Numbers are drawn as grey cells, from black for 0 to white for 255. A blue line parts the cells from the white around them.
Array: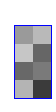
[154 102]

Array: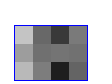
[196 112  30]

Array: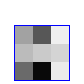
[162 202 234]

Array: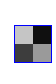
[197 154]

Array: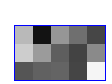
[185 155 100]

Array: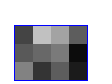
[ 68 104  93]

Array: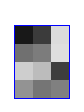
[ 24 124  62]
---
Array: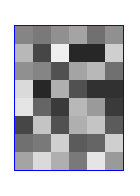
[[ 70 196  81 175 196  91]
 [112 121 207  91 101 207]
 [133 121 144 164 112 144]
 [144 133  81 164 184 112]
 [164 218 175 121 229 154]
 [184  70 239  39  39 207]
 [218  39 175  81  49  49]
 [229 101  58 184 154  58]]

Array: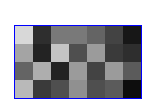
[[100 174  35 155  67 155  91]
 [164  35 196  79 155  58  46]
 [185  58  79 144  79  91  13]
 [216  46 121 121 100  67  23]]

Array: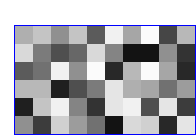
[[ 31 196 241 132  51 229 241  79 229  60]
 [ 91 113 241 144 251  40 184 251 166  40]
 [144  60 208 156 113  19 217 208  40 229]
 [175 196 144 196  91 241 166 251  70 184]
 [184 184  31  79 123 229 175 166 113 156]
 [217 123  79 103 217 132  19  19 144  51]]

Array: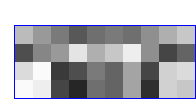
[[ 78 134 153 228 175 199 238 143  69 100]
 [187 153 122  88 111 122 111 143 175 199]
 [219 250  58  78 122 100 164  69 209 219]
 [250 238  69  38 111 100 164  47 209 199]]

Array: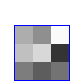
[[125  93 115]
 [173 143 250]
 [192 216  52]]

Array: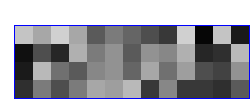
[[ 16  78  38 176 123 146  90 146 135 176  38  47 185]
 [ 26 185 112  90 135 146 101 167 112 158  78  66 146]
 [ 47 123  78 123 167 158 185  56 135  56  56  47  90]
 [196 167 208 167  90 123 101  78  56 208   6 196  26]]
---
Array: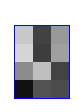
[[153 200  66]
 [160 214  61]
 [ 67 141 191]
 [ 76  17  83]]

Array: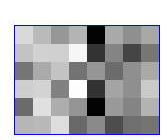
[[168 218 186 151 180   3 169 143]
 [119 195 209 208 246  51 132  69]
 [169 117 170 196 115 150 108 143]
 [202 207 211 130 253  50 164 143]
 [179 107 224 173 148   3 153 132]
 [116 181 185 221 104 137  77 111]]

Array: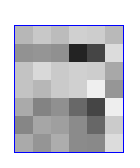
[[185 183 200 188 208 205]
 [220 146 149 144  35  69]
 [168 195 217 202 208 205]
 [150 195 183 202 208 239]
 [238 170 131 144 104  69]
 [203 134 166 159 139 103]
 [220 170 149 173 139 137]]

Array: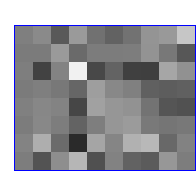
[[198 127 138  89 154 113  98 114 148 153]
 [ 87 123 123 154 106 124 124 125 147 120]
 [145 126  66 131 241  72  99  64  63 166]
 [ 96 123 127 120 102 158 136 128  96  93]
 [ 81 128 135 131  70 161 150 146 115  85]
 [120 124 136 125  99 126 150 155 121 117]
 [130 131 174 107  42 165 133 177 184 104]
 [125 125  83 142 182  80 130  98  91 151]]

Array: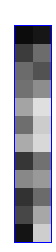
[[ 22  12]
 [108  60]
 [ 82 107]
 [141 113]
 [223 164]
 [204 110]
 [216 171]
 [113  54]
 [153 136]
 [107  50]
 [167  71]
 [206  20]]

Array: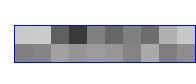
[[198 201 203  95  57 128 103 128 109 176]
 [140 128 133 161 149 155 150 132 169 125]]

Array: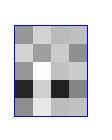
[[191 151 210 186]
 [143 211 158 202]
 [204 150 254 193]
 [134  38 207  33]
 [194 143 231 189]]

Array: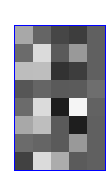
[[ 96 168 101  70  61]
 [ 96 107 219  90 153]
 [ 96 189 190  50  61]
 [110  86 101  90  91]
 [ 98 107 219  29 245]
 [ 96 168 190  90  30]
 [ 96 107 101  90 153]
 [ 96  65 219 172  91]]
